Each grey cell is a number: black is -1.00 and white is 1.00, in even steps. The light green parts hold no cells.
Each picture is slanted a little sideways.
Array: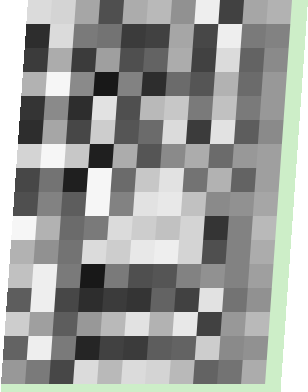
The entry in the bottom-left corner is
0.19
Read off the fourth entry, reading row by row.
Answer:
-0.38
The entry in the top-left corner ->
0.72
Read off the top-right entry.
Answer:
0.40
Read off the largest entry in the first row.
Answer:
0.87
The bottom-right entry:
0.35
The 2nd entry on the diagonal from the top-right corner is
-0.04
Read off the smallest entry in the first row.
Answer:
-0.49
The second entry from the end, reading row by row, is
-0.10
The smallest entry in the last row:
-0.44
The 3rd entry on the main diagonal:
-0.54
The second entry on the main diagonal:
0.72
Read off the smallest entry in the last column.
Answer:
0.02
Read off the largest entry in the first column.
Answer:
0.93
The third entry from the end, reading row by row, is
-0.22

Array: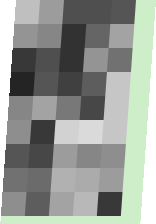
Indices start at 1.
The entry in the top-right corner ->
-0.33
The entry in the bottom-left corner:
0.11
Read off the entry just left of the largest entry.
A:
0.65
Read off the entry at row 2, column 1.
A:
0.16
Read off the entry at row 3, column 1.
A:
-0.56
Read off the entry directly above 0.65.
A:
-0.06
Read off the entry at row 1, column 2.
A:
0.22
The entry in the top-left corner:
0.50
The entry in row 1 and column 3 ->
-0.38
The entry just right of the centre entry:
-0.44
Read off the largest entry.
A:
0.71
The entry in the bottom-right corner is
-0.56
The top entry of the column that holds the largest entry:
-0.38

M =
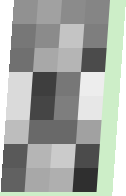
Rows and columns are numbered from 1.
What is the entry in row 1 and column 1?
0.14
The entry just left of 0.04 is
0.09
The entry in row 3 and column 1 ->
-0.12
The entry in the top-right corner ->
0.04
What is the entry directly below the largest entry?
0.81
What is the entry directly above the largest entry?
-0.41
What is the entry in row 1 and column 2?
0.26
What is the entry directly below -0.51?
-0.46
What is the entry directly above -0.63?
-0.41
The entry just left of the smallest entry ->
0.37

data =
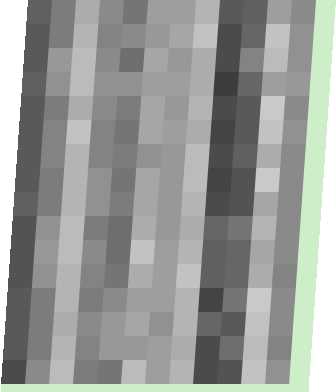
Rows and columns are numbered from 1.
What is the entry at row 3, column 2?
0.19
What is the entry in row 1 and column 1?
-0.25
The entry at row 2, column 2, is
-0.03
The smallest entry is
-0.52
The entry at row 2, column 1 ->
-0.30
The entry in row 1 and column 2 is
-0.03
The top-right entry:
0.08
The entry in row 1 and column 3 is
0.35
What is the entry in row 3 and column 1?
-0.30
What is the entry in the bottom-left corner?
-0.41
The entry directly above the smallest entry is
-0.41
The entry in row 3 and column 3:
0.47

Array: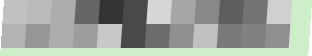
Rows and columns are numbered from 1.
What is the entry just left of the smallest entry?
-0.21
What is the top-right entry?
0.63
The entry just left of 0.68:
-0.43
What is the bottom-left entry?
0.41
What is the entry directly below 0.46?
0.18
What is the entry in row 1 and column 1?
0.51
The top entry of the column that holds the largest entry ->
0.68

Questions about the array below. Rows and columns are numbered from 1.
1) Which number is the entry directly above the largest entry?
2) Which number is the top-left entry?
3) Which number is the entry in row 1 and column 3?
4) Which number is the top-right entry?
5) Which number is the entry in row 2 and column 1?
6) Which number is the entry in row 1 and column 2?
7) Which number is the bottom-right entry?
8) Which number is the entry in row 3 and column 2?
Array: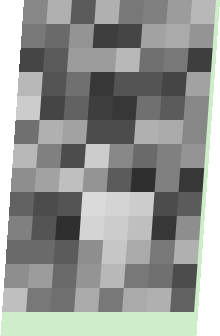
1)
0.16
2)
0.06
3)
-0.29
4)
0.44
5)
-0.06
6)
0.38
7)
-0.23
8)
-0.29
